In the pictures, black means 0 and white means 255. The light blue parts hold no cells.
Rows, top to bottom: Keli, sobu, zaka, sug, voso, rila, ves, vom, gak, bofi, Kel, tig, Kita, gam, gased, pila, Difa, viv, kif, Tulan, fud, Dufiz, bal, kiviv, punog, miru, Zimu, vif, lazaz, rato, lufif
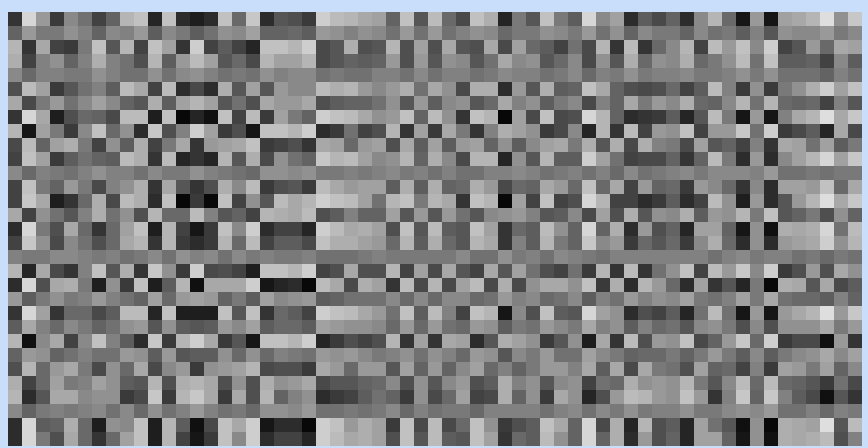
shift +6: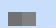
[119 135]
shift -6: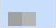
[155 175]
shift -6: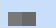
[115  99]
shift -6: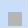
[175]
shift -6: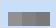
[139 123 115]
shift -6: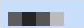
[ 87  31  80 181]
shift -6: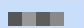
[ 80 147  87 131]

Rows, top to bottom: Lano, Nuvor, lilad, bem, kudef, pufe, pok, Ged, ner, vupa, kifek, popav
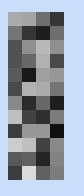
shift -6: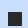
[36]
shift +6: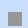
[157]

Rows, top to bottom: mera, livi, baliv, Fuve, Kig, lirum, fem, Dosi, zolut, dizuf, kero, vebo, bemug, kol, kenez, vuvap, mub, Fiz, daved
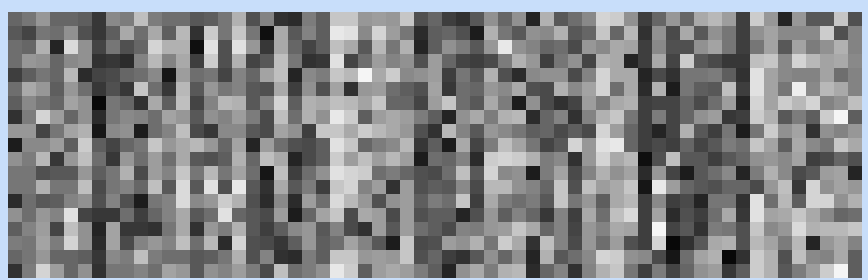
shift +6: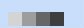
[218 163 108  68]
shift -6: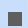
[88]
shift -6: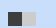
[ 56 198]
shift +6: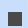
[80]
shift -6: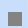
[125]
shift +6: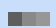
[100 143 157]

